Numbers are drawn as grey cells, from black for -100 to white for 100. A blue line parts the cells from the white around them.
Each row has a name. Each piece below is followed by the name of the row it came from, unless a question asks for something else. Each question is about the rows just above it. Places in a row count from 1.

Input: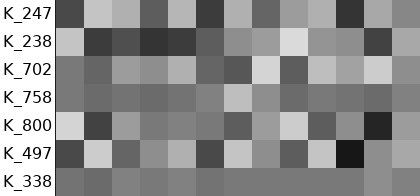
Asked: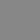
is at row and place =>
K_247, 13
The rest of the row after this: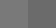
[-10 -16 -10   1  49  11 -16  -5 -10 -16   1]
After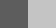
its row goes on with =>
[-82  11  32]
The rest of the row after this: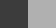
[-21  22  38 -59  32   6]
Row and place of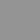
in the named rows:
K_238, 10
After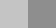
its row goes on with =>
[-27  54 -82  11  32]
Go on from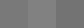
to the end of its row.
[-5 -5 -5 -5 -5 11  1]

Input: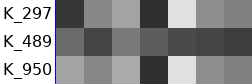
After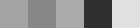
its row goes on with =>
[12  1]
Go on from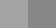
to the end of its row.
[ 33 -63  76  12   1]
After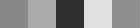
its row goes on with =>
[1]
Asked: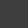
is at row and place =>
K_489, 7
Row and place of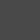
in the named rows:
K_489, 5

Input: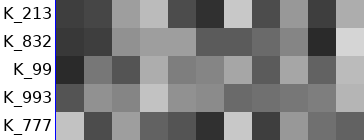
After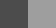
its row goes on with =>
[-23 -34 -62  57 -51  19 -12 -23]
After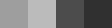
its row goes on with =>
[ 57 -40  19 -51  36]
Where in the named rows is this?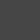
K_213, 2

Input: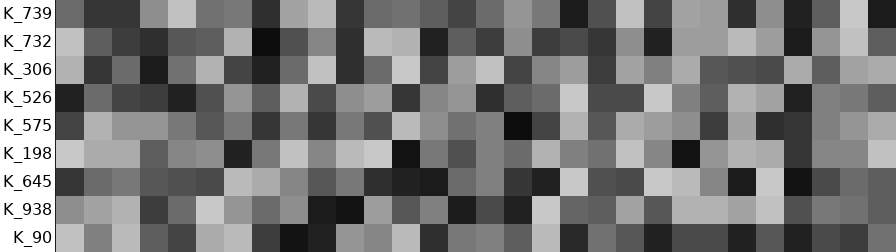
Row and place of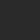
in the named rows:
K_90, 19
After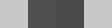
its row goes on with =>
[ 46   5 -79  57 -85 -42 -16 -26]
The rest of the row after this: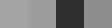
[-74 -26  57 -79]
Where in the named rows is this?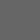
K_938, 19
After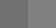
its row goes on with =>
[-90 -47  40 -32  34  23  11 -52  28 -63 -58   0  17  34]

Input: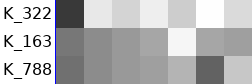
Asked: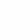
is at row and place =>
K_322, 6
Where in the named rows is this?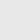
K_322, 2
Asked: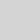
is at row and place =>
K_322, 3
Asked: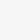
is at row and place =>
K_163, 5
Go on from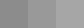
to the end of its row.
[93 30 25]

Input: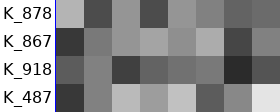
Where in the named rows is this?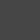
K_867, 7
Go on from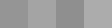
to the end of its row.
[-45   1]
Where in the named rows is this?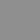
K_867, 5
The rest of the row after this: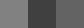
[-11  -5 -66 -34]
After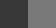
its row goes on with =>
[ 17  29  12  35 -45   1]

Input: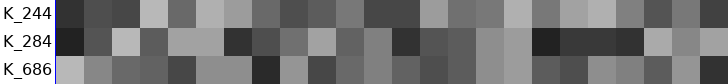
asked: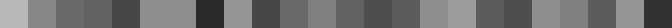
K_686
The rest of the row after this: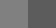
[ 17 -61]
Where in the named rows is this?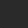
K_686, 8
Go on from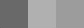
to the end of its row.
[-18 -39 -28  -6 -44 -44  22 -12  -6  38  -6  27  38   0 -34  -6 -49]
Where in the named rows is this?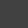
K_244, 24
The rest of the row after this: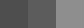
[ 22 -28 -39  11   0 -28  17 -61]

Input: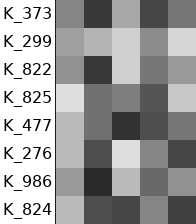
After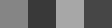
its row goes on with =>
[-7]
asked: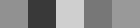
K_822
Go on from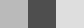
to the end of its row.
[  4 -45]
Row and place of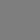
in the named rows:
K_825, 3
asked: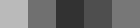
K_477
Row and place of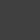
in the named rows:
K_824, 5

